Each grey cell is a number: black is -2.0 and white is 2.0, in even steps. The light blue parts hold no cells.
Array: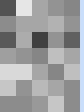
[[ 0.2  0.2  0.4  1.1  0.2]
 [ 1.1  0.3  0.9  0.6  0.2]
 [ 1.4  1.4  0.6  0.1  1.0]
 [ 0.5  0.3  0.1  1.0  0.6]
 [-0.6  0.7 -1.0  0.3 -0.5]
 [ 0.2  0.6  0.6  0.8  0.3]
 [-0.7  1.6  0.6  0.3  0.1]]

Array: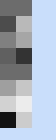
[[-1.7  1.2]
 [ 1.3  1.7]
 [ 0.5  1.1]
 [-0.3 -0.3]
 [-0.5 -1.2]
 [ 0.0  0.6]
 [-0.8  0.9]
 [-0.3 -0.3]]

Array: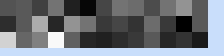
[[ 1.3 -0.4  0.0  1.9 -0.5 -1.4 -1.5 -1.3 -1.1 -0.6 -1.4 -1.2 -1.6]
 [-1.3 -0.6  0.7 -1.4  0.3 -0.2 -1.1 -0.9 -1.2 -0.3 -1.1 -2.0 -0.6]
 [-0.7 -0.6 -1.0 -0.2 -1.5 -1.9 -0.9 -0.2 -0.3 -0.8 -0.2  0.3 -0.6]]

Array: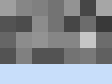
[[-0.7  0.0 -0.7 -0.7 -0.2 -0.1 -0.5]
 [-0.4  0.2  0.3  0.1  0.1  1.1 -0.3]
 [-0.7 -0.8  0.2 -0.2 -0.9 -0.3 -1.1]
 [ 0.5  0.1  0.0 -0.2  0.3 -0.9  0.6]]

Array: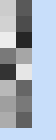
[[ 0.7 -0.5]
 [ 0.5 -0.1]
 [ 0.9 -0.4]
 [-1.2  1.6]
 [-0.1  0.6]
 [ 1.7 -1.4]
 [ 1.3 -0.8]
 [ 1.2 -0.6]]

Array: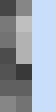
[[ 0.1 -0.2]
 [-0.5 -0.5]
 [-0.7 -1.1]
 [-0.8  0.8]
 [-0.2  0.8]
 [-0.1  1.0]
 [-0.9  0.1]]

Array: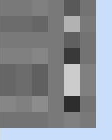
[[-0.2 -0.2 -0.2 -0.1  0.0 -0.1]
 [ 0.1  0.0  0.2 -0.1 -1.3 -0.2]
 [-0.4 -0.3 -0.5 -0.1  1.2  0.0]
 [-0.4 -0.3 -0.5 -0.1  1.2  0.0]
 [ 0.0  0.0  0.1 -0.1 -1.1 -0.2]
 [-0.1 -0.1 -0.1 -0.1 -0.5 -0.2]
 [-0.3 -0.3 -0.4 -0.1  0.8 -0.1]
 [-0.1 -0.1  0.0 -0.1 -0.6 -0.2]]

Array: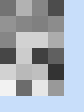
[[ 1.8 -0.3  1.6  0.4]
 [ 1.3  0.9  1.0 -1.2]
 [-0.9  1.2 -1.0 -0.5]
 [ 0.1  1.3  1.3  0.7]
 [ 0.3  0.1  0.0  0.2]
 [-0.2  0.8  0.1 -0.8]]
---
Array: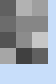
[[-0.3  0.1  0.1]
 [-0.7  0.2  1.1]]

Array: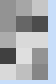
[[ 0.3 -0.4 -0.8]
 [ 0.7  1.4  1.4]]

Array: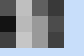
[[-1.7  0.9  0.4]
 [-1.0  1.1  0.4]]

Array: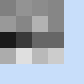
[[ 0.4  0.1  0.8]
 [-1.6 -1.1 -0.4]]

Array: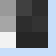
[[ 0.6 -1.3 -1.2]
 [ 1.8 -1.4 -1.4]]

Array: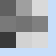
[[-0.1 -0.2  0.0]
 [-1.1  1.3  1.4]]

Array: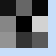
[[ 0.1 -2.0  1.3]
 [ 0.3 -1.2 -0.6]]

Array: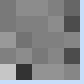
[[-0.1  0.0  0.0]
 [ 0.4 -0.2  0.0]]

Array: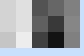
[[ 1.3  1.5 -0.5]
 [ 1.1  1.7 -1.0]]
